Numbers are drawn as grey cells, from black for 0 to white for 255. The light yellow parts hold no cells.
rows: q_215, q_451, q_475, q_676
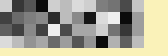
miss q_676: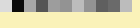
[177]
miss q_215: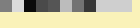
[197]
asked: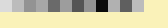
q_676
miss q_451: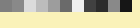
[11]
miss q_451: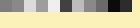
[22]

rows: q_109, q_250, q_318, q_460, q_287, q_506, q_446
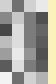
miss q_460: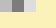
[91]
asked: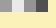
q_287
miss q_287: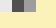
[148]
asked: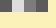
q_506
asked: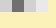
q_109
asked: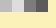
q_460

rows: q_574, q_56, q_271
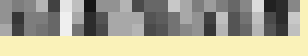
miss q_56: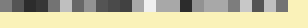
[93]
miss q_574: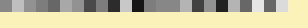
[156]
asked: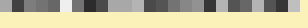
q_271

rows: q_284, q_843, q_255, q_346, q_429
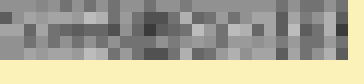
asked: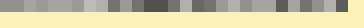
q_429
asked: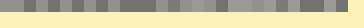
q_346
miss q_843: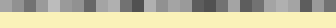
[123]
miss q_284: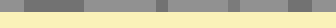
[135]

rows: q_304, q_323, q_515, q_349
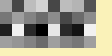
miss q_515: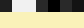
[231]
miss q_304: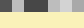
[180]
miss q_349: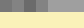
[149]
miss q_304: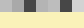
[83]

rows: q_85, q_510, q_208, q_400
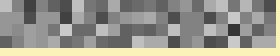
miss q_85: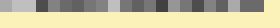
[182]
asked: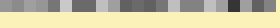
q_208
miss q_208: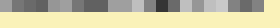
[139]
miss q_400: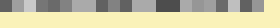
[86]
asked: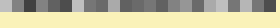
q_85

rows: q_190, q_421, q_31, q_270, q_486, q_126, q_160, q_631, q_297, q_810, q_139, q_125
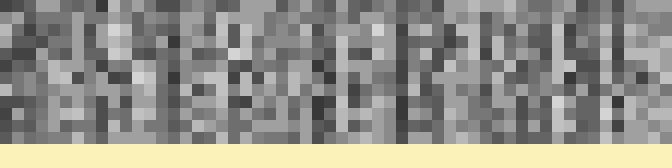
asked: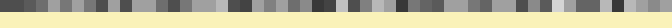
q_297
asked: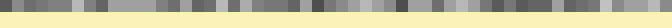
q_125
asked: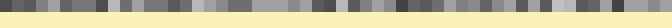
q_139
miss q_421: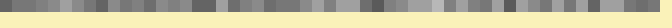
[149]
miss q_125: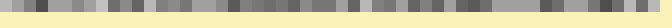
[172]
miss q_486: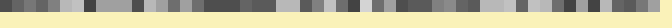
[203]

